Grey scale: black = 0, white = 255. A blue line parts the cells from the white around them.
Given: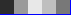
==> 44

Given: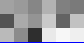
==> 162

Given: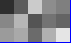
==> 46

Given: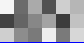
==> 245

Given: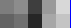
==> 125

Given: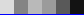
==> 220
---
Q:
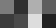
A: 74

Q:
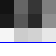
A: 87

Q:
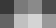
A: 192

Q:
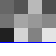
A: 165

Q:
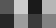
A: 157

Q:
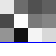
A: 252
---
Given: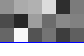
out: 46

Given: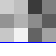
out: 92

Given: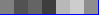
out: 82

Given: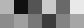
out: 60

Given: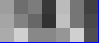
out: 56

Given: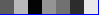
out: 44

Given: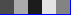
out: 75

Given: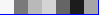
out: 101
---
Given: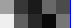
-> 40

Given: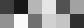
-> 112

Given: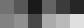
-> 72

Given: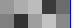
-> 159

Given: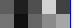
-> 102

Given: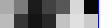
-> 20

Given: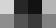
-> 58

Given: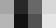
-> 82

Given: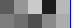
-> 79
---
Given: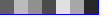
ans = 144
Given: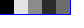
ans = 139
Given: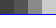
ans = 137
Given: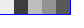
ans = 189
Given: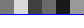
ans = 64
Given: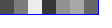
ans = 236
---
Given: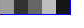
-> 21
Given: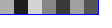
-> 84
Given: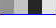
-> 227
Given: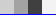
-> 243
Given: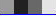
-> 228
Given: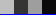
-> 10
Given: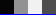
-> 78
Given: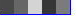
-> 123
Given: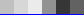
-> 98
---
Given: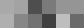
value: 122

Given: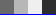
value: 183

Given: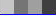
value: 117

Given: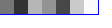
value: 71

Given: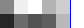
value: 255

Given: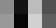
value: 18

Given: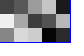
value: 155

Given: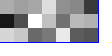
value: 144

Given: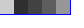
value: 66

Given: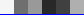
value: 40
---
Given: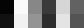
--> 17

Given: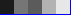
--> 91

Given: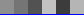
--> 82

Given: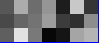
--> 21

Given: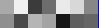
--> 59

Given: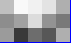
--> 87

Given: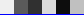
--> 48

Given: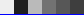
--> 62
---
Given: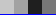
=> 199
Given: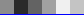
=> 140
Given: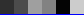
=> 47
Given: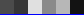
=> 75
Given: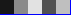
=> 23
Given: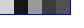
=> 211
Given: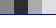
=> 135
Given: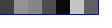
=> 65
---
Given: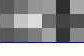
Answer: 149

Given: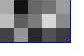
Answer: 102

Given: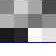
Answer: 167

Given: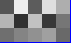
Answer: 92

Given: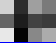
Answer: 159

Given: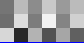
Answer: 140
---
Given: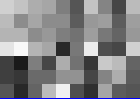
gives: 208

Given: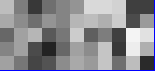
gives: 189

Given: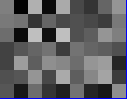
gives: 127

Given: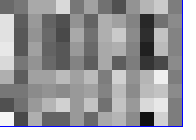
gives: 105

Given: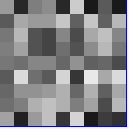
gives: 154
